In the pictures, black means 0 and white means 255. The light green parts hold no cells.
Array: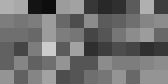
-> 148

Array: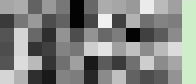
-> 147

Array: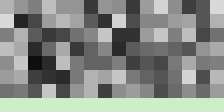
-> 156

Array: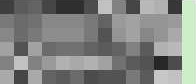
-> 193

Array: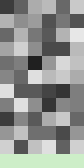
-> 208

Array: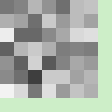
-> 175

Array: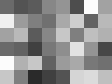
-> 191

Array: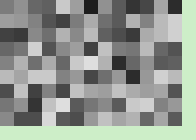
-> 90
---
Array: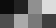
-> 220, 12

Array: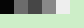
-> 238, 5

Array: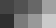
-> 202, 47

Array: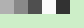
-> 250, 50

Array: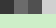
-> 208, 54

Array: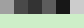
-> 204, 23
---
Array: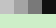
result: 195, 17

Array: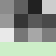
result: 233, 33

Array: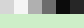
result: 245, 11

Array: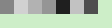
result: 209, 31

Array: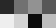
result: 238, 11

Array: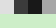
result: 223, 24

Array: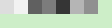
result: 242, 53

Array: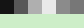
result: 233, 20

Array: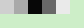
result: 234, 7

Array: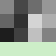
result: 212, 29
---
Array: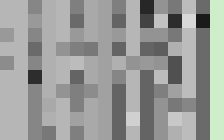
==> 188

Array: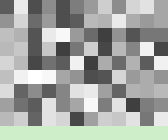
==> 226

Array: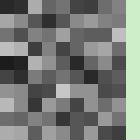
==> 109

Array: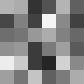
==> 180

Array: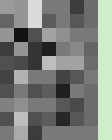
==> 60

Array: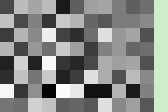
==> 95

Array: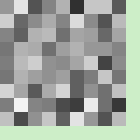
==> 198

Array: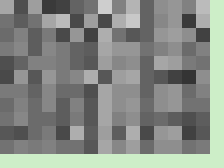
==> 129

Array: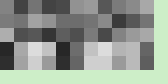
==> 138
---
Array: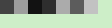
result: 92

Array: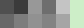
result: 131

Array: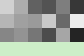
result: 166

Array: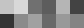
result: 153

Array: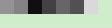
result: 81

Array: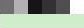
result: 78

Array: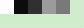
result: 155

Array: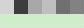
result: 112
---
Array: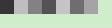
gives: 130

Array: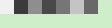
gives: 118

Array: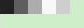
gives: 172

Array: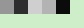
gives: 150

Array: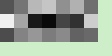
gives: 124

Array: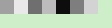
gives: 160

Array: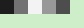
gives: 114

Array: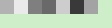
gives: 163

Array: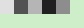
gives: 141
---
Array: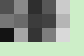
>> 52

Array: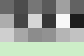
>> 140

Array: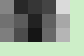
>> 21

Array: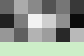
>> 179

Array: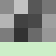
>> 106

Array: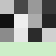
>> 43

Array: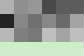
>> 120

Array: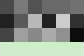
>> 136
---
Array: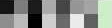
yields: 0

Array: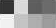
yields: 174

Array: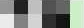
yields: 211

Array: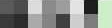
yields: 170

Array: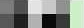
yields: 178

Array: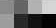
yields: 19

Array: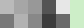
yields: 136

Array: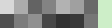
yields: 144

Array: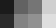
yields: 145
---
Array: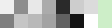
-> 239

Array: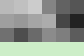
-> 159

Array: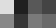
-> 222

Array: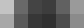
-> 195

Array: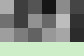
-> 112

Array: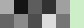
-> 173

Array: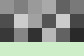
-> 78

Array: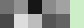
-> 114

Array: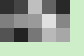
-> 127
